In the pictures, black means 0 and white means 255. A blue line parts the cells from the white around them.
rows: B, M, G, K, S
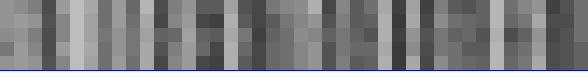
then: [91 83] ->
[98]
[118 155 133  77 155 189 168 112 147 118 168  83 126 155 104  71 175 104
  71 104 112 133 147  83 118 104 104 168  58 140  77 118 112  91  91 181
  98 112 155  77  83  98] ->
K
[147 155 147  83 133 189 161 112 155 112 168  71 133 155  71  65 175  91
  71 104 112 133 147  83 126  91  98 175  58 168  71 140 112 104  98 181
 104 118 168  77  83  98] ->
S
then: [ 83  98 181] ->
[112]
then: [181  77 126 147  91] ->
[91]
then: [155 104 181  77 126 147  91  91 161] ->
[83]

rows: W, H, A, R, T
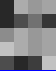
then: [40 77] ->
[113]
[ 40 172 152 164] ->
W
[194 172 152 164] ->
R

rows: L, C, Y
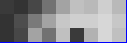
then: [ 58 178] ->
[215]
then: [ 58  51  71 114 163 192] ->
[185]
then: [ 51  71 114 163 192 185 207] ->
[185]

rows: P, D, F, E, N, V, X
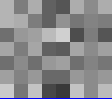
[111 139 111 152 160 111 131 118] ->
N
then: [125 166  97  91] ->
[166]
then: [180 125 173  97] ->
[85]
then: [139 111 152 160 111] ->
[131]

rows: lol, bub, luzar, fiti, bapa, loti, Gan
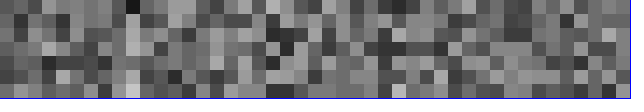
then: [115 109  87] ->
[109]
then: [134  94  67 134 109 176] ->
[148]
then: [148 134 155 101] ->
[75]
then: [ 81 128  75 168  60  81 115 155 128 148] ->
[142]

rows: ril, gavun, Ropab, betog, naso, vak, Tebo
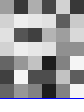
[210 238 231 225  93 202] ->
gavun
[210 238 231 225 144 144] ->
betog
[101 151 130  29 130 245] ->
Tebo

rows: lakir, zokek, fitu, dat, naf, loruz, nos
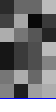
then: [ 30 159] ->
[173]
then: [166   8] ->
[58]
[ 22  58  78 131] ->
naf
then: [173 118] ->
[86]

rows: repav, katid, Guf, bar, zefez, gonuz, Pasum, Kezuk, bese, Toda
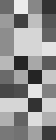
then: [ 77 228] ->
[128]
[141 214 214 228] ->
bar
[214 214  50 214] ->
Kezuk
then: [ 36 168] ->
[91]
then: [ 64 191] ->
[85]

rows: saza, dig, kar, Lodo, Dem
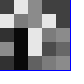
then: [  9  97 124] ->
[139]
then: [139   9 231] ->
[76]
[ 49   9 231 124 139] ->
kar
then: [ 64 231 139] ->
[64]
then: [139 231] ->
[64]

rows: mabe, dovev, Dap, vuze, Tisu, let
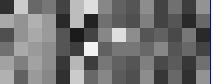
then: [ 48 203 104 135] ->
[91]
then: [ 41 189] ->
[34]
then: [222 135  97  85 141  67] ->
[112]
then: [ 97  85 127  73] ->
[91]

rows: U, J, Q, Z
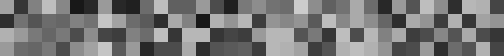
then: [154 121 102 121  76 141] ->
[69]
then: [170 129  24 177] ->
[148]
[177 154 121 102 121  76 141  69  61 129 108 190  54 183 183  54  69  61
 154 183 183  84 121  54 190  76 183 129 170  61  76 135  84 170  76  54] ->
Q
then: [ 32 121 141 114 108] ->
[204]
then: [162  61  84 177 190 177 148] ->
[69]

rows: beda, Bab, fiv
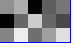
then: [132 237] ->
[111]
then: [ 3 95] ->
[118]
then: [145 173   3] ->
[95]

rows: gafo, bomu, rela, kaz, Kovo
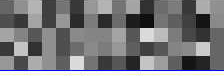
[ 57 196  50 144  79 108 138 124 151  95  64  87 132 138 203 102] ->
kaz
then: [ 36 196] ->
[157]
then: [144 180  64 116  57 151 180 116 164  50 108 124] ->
[57]
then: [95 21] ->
[36]

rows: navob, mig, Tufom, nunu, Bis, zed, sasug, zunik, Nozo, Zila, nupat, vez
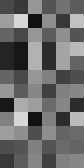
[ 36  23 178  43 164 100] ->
Bis
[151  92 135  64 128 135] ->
sasug
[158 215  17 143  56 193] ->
mig
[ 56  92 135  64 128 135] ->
vez
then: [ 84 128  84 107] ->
[100]
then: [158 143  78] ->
[143]
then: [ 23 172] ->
[158]

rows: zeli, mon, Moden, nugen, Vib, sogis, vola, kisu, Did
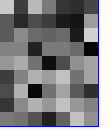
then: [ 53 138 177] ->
[151]
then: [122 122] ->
[106]

